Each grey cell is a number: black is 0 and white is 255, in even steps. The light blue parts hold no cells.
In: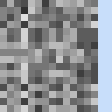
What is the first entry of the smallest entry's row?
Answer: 131
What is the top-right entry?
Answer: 117
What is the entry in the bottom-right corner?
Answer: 117
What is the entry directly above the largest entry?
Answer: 49
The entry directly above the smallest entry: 77
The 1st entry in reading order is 92
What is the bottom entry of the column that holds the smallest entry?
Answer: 211
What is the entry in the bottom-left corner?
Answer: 199
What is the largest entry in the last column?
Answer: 211
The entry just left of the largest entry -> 131
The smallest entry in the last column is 62
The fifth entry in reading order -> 187
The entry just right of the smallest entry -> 199
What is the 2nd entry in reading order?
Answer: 172
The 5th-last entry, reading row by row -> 159
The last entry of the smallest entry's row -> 187
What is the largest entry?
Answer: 225
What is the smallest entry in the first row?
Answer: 62
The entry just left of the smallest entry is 131
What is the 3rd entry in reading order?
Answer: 92
